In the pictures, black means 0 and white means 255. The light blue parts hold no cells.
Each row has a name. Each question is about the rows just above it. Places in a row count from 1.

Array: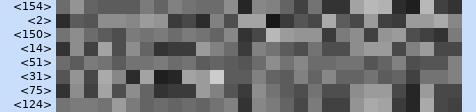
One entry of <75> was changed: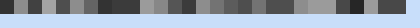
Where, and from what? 12, [129]
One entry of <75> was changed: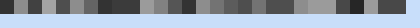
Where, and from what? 14, [59]
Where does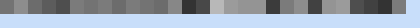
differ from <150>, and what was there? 12, [100]
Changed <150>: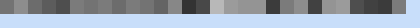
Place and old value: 28, [51]
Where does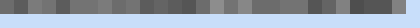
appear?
<51>

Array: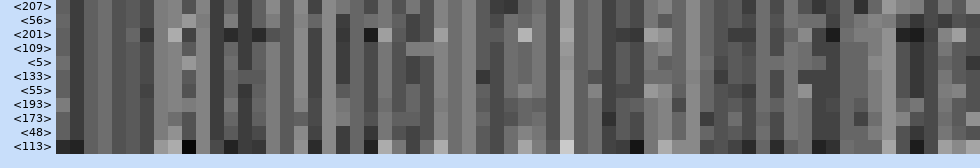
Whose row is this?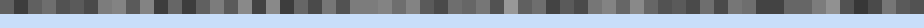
<109>
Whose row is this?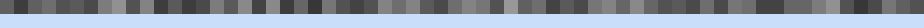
<48>

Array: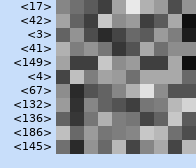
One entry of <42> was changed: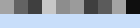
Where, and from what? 9, [169]
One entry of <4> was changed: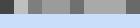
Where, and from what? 4, [163]
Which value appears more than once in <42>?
[63]
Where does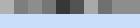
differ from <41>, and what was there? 3, [147]
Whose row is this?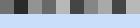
<145>
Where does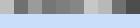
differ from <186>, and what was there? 2, [105]
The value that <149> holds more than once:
[63]

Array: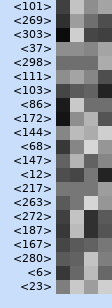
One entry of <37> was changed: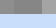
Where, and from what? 2, [142]
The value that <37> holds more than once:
[142]
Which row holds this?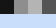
<172>
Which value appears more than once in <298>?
[111]
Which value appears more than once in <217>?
[119]
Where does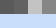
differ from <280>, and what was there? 4, [126]

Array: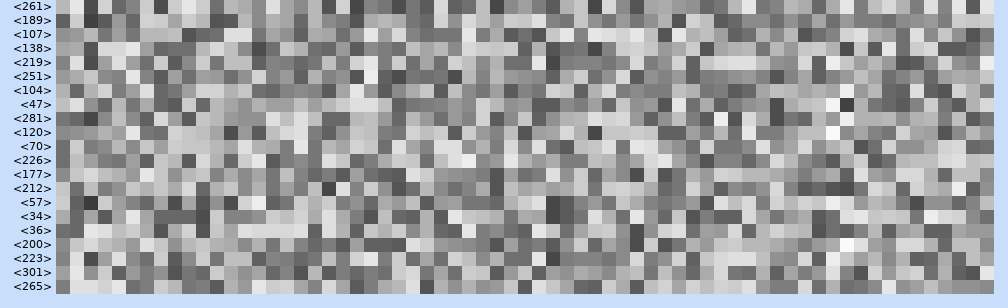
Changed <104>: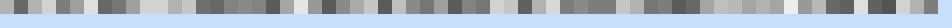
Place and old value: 45, [191]
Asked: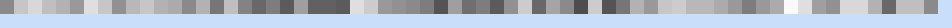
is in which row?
<200>
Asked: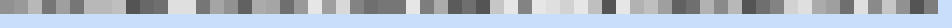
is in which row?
<107>
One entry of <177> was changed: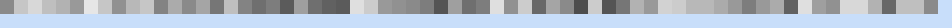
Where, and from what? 19, [104]

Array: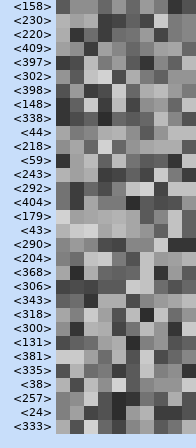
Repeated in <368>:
[103]
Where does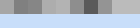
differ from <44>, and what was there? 2, [122]
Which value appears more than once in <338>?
[103]

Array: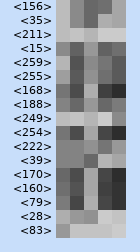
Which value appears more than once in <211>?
[203]
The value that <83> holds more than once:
[195]
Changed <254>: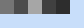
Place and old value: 4, [70]
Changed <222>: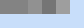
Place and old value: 5, [152]
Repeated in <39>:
[131]
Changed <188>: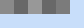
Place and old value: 1, [131]

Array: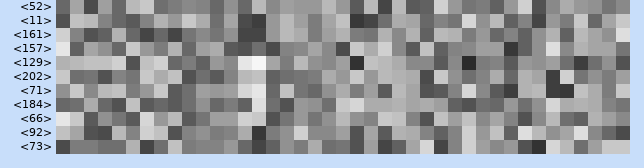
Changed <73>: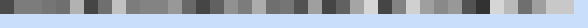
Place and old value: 4, [111]
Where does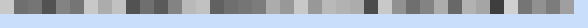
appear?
<202>
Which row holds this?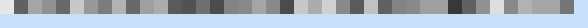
<157>
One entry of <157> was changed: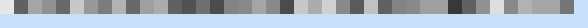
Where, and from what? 13, [90]
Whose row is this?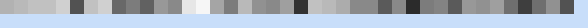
<129>

